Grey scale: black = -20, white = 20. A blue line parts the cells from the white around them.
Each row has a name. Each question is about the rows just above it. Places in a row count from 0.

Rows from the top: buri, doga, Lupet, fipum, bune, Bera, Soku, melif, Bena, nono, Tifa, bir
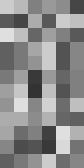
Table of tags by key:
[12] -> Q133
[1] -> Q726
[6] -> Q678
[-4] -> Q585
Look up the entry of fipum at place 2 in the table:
Q678
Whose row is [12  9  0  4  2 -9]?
buri
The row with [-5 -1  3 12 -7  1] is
bune
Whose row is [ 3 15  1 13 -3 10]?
melif

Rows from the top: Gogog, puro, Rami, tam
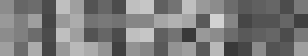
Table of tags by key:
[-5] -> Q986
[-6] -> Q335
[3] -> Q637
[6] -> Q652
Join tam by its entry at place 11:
Q335
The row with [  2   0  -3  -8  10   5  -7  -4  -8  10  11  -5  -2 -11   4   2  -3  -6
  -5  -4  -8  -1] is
Rami
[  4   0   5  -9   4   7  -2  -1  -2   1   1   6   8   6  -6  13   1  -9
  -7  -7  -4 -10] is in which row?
puro

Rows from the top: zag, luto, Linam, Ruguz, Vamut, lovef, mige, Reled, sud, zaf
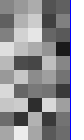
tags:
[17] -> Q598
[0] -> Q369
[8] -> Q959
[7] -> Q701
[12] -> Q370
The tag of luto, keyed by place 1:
Q959
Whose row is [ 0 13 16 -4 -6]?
Linam

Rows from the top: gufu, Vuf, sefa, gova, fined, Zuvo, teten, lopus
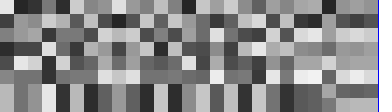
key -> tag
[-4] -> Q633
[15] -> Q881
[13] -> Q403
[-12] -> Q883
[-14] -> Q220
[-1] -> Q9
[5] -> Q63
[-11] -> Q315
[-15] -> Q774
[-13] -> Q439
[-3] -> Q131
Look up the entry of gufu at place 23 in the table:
Q220
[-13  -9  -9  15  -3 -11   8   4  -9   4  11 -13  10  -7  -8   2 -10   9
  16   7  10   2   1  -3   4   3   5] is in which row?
gova
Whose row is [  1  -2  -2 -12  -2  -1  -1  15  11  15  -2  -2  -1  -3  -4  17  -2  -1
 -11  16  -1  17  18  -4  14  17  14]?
Zuvo

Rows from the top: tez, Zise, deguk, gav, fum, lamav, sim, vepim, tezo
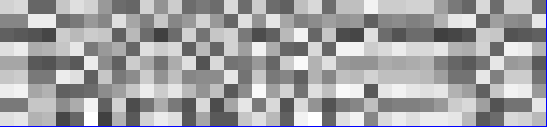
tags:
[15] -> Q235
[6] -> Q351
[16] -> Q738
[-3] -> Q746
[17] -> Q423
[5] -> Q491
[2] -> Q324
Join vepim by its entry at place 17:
Q738
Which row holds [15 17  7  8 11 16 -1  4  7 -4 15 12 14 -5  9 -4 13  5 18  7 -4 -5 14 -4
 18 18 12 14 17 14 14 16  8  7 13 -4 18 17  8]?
gav

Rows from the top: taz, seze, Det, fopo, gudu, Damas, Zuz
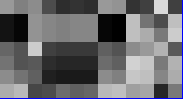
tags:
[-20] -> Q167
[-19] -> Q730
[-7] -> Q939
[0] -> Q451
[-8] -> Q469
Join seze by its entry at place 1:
Q730
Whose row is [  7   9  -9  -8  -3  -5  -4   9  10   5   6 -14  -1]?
Zuz

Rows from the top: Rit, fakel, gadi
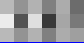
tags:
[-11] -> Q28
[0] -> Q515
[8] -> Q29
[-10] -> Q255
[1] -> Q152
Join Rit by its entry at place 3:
Q515
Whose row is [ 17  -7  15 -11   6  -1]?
fakel
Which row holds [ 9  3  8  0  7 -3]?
Rit

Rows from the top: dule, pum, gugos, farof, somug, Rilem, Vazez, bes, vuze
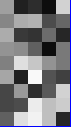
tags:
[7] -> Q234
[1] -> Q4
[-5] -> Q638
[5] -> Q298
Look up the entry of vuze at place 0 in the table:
Q638
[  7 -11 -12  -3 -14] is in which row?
gugos

